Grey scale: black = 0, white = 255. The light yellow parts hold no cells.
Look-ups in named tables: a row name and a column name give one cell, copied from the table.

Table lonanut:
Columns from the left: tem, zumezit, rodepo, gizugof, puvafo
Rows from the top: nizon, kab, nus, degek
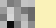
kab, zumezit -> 206
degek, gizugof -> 194
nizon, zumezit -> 124
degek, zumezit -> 13
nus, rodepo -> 154
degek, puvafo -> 140
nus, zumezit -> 213
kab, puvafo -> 104
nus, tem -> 121
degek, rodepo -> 120
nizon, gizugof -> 195
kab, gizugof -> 118
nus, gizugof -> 178
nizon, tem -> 187
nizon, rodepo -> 137
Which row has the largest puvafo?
nizon

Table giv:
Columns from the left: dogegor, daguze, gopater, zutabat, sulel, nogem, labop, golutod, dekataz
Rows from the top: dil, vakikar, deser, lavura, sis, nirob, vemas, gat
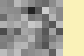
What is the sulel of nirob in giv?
181
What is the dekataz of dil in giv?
170
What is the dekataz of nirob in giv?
149
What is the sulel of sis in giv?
156
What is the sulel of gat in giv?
142
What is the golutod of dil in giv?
140
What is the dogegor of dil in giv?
142
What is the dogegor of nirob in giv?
129
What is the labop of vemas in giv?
84
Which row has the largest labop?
vakikar

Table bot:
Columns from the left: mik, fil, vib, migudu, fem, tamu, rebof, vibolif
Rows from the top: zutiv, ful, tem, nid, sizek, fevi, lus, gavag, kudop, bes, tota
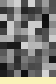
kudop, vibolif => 22
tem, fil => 93
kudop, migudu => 121
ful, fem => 51
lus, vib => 25
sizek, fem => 205
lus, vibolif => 73
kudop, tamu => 88
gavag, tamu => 68
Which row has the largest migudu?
lus

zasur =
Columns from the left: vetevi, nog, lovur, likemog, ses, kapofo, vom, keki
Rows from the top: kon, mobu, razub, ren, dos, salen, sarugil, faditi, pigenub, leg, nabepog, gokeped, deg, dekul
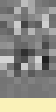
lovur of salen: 108
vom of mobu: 137
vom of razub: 194
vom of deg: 125
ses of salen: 122
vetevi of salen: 129
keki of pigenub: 104
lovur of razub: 129
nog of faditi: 116
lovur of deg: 118
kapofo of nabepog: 112
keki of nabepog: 104
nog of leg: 116
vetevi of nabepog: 123
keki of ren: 114
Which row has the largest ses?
dos

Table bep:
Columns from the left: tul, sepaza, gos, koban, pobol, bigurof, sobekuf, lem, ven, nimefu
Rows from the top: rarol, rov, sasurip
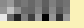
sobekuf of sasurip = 2
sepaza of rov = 193
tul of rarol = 138
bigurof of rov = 132
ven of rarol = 104
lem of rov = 136
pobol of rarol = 104
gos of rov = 143
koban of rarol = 119
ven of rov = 93
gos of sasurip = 32
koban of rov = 106
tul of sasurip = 231

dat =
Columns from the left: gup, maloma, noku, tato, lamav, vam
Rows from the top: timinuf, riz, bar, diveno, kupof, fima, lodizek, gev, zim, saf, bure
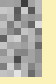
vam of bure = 156
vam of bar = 160
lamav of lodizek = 178
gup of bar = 165
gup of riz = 200
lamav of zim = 163
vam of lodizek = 105
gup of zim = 175
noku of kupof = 114
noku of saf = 134
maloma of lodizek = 164
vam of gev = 144
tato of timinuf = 62
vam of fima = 155
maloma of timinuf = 162
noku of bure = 227
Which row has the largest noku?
bure

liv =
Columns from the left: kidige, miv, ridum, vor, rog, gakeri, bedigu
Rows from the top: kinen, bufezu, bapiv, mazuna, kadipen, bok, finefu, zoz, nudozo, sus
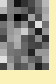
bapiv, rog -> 163
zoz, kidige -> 178
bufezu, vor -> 98
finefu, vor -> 103
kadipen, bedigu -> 148
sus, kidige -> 65
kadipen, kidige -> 97
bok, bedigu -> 44
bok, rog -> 66
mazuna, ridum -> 89
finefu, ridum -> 169
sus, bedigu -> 82
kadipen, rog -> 123
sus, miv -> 165

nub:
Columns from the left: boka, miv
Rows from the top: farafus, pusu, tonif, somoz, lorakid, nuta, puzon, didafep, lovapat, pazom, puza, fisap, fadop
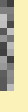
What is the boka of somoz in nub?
191
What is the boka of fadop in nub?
89
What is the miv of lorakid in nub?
191
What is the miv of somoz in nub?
74
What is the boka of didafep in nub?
64
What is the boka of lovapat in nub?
161
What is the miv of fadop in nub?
185
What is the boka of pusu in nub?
128
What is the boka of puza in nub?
94
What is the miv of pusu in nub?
127
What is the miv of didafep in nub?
168
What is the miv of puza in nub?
140
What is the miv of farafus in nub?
62
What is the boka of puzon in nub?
71

